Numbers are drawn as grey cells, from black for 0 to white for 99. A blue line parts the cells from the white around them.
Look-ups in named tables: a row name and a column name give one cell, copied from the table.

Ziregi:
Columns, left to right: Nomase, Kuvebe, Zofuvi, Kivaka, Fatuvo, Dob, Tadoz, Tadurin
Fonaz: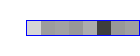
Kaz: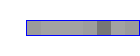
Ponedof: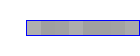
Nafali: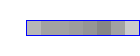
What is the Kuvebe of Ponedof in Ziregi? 62
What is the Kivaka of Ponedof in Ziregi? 67
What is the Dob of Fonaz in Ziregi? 24
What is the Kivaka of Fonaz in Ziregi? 59
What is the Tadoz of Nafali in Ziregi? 63
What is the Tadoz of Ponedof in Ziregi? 63
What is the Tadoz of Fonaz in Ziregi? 59
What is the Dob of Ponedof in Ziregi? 62
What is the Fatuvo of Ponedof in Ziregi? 62
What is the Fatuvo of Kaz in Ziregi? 61
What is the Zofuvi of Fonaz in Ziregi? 63
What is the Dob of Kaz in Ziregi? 46
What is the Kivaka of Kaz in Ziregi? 63
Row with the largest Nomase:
Fonaz

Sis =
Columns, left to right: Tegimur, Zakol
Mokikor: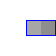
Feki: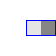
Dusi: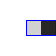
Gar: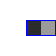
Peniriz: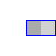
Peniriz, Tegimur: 66
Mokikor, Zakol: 55
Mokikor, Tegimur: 65
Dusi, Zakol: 15
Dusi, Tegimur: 81
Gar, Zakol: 60
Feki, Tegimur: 89
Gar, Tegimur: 17
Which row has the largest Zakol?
Peniriz

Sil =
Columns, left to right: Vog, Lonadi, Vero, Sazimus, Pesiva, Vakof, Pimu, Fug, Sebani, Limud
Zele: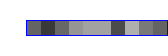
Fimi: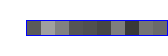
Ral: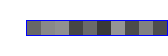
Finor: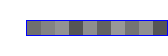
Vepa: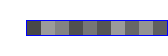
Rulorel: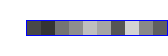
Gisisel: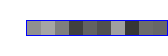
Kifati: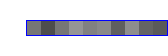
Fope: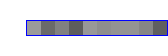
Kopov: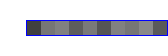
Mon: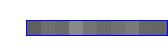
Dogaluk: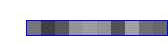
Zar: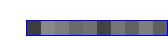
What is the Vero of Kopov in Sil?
50
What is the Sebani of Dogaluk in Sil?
44
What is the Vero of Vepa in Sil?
51
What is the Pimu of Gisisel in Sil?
62
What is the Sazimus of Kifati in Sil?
58
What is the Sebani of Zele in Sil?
47
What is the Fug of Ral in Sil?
29
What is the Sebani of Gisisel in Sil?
42
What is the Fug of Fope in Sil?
57
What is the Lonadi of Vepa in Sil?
60
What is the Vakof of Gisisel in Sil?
31
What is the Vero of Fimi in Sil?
50
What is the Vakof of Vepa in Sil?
33
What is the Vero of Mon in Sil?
41

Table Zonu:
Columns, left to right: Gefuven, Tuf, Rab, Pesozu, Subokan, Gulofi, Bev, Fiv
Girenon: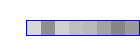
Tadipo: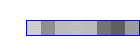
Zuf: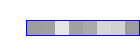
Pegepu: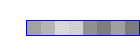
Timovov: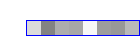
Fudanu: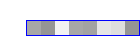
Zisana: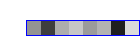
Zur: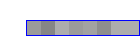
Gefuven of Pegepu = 63
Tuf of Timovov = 51
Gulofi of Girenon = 63
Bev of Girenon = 52
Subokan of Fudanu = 63
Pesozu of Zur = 60
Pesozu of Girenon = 74
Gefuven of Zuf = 61
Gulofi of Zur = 55
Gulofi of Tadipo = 45
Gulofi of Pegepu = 49
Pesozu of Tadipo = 74
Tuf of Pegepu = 70
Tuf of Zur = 52

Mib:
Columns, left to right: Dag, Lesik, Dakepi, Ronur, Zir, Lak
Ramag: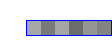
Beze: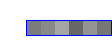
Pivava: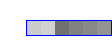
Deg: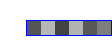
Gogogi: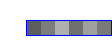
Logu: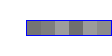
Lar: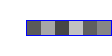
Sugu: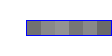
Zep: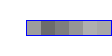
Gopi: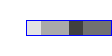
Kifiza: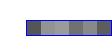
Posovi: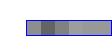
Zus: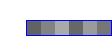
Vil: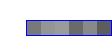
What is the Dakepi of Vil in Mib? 60
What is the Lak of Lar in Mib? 52
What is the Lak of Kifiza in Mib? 36
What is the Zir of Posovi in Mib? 59
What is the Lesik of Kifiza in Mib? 57
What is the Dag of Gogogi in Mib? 36
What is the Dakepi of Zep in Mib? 49
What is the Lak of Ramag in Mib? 51
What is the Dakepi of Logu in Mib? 61
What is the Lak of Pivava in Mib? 57
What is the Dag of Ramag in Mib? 65
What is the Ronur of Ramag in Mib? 42
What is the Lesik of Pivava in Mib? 81
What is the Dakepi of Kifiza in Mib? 60
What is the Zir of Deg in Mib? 34
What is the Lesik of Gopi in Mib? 66
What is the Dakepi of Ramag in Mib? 64
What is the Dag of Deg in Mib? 33

